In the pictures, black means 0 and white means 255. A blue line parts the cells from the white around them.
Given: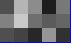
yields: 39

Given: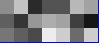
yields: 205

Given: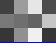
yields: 144

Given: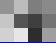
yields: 230

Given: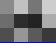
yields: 150

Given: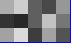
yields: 61

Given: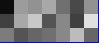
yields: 136

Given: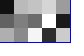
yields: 245

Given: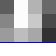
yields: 189
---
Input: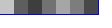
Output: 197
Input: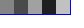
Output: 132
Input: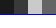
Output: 26
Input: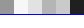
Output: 151
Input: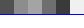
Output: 81
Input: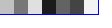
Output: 193
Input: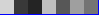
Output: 212
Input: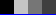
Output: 1
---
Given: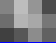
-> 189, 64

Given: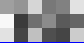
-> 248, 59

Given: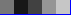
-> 198, 23

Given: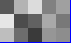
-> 230, 58

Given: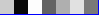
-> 253, 8

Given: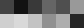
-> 217, 18

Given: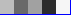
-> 246, 43

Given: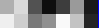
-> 249, 14
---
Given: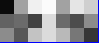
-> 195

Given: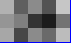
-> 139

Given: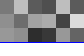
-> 45

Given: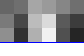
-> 176

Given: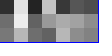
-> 110

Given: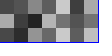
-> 148

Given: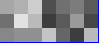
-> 144

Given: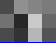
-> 182

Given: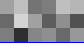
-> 134
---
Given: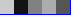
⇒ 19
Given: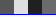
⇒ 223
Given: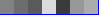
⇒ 109
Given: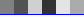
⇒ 82
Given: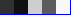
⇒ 16
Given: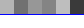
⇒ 113
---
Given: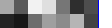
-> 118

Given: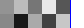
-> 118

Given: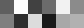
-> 107

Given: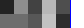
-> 66

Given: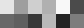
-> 176

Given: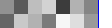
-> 60

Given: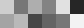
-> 131

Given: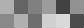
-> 156
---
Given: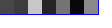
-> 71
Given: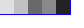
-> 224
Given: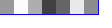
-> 153
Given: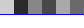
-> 207
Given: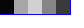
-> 6
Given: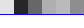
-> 227
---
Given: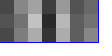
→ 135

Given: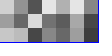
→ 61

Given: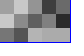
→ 171

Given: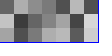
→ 206

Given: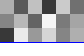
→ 175

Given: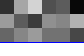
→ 71

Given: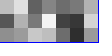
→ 155
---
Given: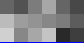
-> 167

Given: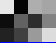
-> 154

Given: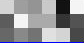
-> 115

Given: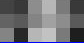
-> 182

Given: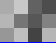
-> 67

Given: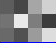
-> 155
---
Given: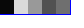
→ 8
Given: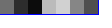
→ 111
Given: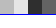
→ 188
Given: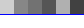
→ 207
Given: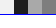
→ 241
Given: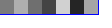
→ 123
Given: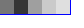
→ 118
